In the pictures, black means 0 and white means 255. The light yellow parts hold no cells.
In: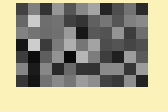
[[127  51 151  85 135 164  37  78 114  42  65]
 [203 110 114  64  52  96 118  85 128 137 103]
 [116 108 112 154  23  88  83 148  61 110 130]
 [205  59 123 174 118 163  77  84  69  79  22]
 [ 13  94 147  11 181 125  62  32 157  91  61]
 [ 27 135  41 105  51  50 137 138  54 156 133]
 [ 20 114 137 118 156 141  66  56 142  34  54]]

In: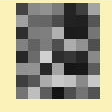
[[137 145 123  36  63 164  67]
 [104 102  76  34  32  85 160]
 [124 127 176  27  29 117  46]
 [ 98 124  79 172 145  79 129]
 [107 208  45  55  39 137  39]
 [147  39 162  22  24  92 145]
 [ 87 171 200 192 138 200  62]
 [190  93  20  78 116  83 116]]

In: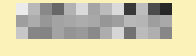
[[184 137 103 178 218 164 187 218  56 189  76  39 235]
 [172 151 163 167 172 168 150 158 184 181 158 169 158]
 [134 132 163 148 153 138 173 213 114 187 175 135 199]]

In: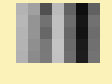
[[160  80 186  98  15  97 179]
 [148 114 191 109  22 113 183]
 [148 103 191 102  19 108 180]
 [143 121 195 106  27 112 179]
 [139 122 194 109  29 115 177]]

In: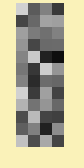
[[ 91 129  57 209]
 [104 163 159  69]
 [123 112 129 159]
 [ 70 106 107 149]
 [201  33  14 132]
 [ 55 205 149 118]
 [ 43 108 103 130]
 [ 59 160  67 209]
 [115 149 104 179]
 [186  68  64  77]
 [128  32 141  95]
 [ 77 168  68 193]]

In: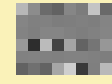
[[140 107  98 134 124 196 105 183]
 [128 129 125 126 128 126 132 133]
 [127 133 133 129 126 129 133 131]
 [ 45 187  67 165  99 117 151 152]
 [130 129 128 130 130 128 126 129]
 [112  99 166 206  57 127 185  98]]

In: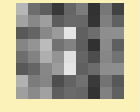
[[109  94  56 101 124  50 119  66 182]
 [136 158  92 105 103  52 127  96 162]
 [100 136 155 228  96 109 142 143  88]
 [148 187 114 130  94  49 138  95 133]
 [130 174 148 224 101  77 134 114 110]
 [101 135 156 229  96 108 141 142  89]
 [124 133  78  99 113  58 115  88 178]
 [138 161  94 106 102  51 129  96 159]]

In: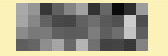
[[149  55  96 132 162  50 103  11  46 156 169]
 [135  98  73  70  97 110  89  81 204  78 165]
 [121 122  96  91  93 125  94 110 196  94 139]
 [101 142 165 104 180 112  66  68  56 130  94]]
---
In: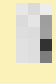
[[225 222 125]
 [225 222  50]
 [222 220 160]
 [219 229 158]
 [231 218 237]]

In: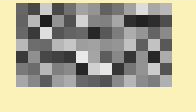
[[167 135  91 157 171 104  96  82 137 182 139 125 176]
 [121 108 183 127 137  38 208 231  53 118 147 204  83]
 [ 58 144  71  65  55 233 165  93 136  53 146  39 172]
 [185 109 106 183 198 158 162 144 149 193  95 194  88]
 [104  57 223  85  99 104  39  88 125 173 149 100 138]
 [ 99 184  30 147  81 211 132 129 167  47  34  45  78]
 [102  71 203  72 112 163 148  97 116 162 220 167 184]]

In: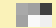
[[162 249 239]
 [169 160  63]]

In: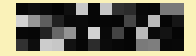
[[ 49  13 204 199  18   6  44  11   7   5 122 126   7   8]
 [  7   6  35 103 147   9 210   9  67   4 186  10  19   5]
 [210 150  94  33   9  10   6   6   5  69  11 186   5  22]
 [  8  15   9   4  15 200   6 199  49  43   9   8 121 121]]

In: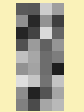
[[128  75 166 185]
 [141  34  84 165]
 [222 197 115 195]
 [146 163 109  30]
 [192 167 109 125]
 [ 81 155  97 149]
 [ 37  67 218 100]
 [144  40 147  62]
 [ 90  88 205 158]]

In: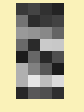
[[ 39  88  79  47]
 [176 230 189 219]
 [176 129  86  28]
 [ 28 103  40  79]
 [105  42 202 200]
 [153 147 136 100]
 [115  44  57  66]
 [ 57  68  49  35]]
